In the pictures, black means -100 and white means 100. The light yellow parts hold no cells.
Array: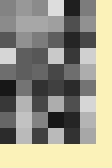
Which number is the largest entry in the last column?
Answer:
68
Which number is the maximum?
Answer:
73
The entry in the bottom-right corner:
31
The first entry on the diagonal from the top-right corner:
-3
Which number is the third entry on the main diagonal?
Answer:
-3
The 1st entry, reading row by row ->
3
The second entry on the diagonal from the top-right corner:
-38
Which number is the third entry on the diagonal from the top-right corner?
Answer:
-26
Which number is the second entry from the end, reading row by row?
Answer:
-61
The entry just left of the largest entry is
9
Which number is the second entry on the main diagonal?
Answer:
31
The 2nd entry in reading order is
19
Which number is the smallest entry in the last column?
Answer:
-44
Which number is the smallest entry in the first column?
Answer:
-82

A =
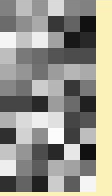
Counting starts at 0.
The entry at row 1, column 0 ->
-16
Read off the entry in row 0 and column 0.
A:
1
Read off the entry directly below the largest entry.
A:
-69
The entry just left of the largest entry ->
11
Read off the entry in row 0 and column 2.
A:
17
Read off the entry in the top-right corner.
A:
1
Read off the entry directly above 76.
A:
22
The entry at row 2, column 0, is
92
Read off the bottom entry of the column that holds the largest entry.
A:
60
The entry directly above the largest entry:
76
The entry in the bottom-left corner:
-63
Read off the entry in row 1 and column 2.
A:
33
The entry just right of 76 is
-46
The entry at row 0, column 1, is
49
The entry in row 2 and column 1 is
54
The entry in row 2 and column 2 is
87

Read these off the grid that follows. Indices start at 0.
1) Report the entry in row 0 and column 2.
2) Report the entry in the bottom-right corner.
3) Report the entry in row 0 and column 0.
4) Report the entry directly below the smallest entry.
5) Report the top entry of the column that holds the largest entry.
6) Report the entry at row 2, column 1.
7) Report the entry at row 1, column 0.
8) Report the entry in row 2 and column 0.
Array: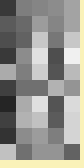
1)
4
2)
-23
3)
-55
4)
-50
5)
28
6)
-23
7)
-29
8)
-39

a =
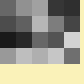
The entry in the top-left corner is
-19
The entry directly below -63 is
-46
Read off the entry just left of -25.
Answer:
-40
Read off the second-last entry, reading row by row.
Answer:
55
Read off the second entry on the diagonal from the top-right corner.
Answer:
-2
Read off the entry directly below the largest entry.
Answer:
-13
